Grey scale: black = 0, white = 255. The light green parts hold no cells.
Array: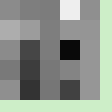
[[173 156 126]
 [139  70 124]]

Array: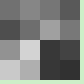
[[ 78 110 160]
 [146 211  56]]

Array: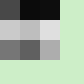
[[202 190 223]
 [118  96 173]]

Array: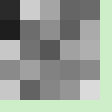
[[ 30 109 142]
 [199 114  87]]

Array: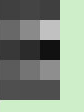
[[104 138 193]
 [ 56  43  17]]

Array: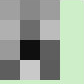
[[176 108 188]
 [154  15  94]]

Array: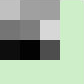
[[117 125 215]
 [ 13   3  77]]

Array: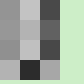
[[151 179  97]
 [144 192  72]]
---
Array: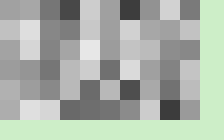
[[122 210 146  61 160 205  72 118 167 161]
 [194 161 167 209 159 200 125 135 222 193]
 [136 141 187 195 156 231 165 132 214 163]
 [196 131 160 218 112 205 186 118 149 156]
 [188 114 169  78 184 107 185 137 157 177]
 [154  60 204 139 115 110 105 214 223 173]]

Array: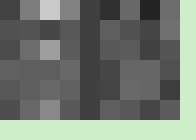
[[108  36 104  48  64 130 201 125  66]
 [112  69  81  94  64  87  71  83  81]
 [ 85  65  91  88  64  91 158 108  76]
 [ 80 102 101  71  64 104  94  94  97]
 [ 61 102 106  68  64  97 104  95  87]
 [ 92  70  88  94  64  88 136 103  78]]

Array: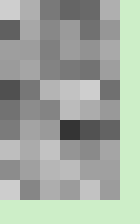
[[175 105 101 121 175 206]
 [150 113 154 136 167  96]
 [169 146 156 128 157 158]
 [158 115 121 131 165 155]
 [112 206 194 180 119  80]
 [153 172 187 132 140 114]
 [ 99  82  52 154 163 123]
 [165 138 149 194 171 190]
 [160 160 187 182 160 140]
 [156 194 156 173 134 205]]

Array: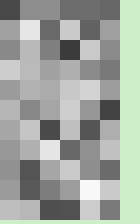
[[102 109 108 142 141  72]
 [159  98 202 106 230 161]
 [139 201  59 127 185 137]
 [121 138 175 161 186 205]
 [157 211 200 171 178 155]
 [ 67 150 206 165 135 182]
 [174  85 191  74 197 166]
 [193 144 104 229 176 152]
 [107 142 201 166  84 145]
 [202 248 156 125  89 155]
 [122 204  81  79 183 190]]

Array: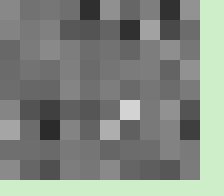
[[146  49 126 102 144  47 111 118 114 136]
 [108  73 162  48 100  84  88 128 121 131]
 [118 142 125 101 114 109 125 137 123 104]
 [145 100 125 123 117 107 127 111 115 107]
 [122 108 118 106 125 112 132 102 103 109]
 [ 84 145 121 211 108  86  96  64  83 133]
 [ 63 131 121  96 174  99 131  43 108 165]
 [122 130 109 108 102 117 121 106 110 111]
 [123  87  94 101 137 119 125  80 102 138]]

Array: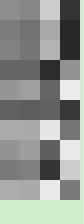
[[ 52 205 134 142]
 [ 40 168 113 124]
 [ 41 179 117 130]
 [147  44 102 101]
 [235 101 158 150]
 [ 56  97  94  98]
 [117 230 169 170]
 [233  95 157 148]
 [204  53 128 122]
 [121 232 169 172]]

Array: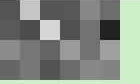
[[108 136  87  86 197  85]
 [ 34 114  80 213  77  89]
 [159 114 154  99 118 139]
 [131 136 106  84 119 103]]
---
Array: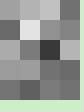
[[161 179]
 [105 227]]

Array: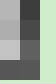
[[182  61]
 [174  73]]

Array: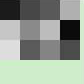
[[ 27  71]
 [198 138]]

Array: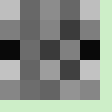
[[190 104]
 [126 101]]

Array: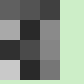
[[ 96  83]
 [169  41]]

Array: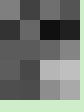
[[127  65]
 [ 51 103]]

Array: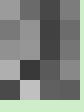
[[155 106]
 [121 147]]
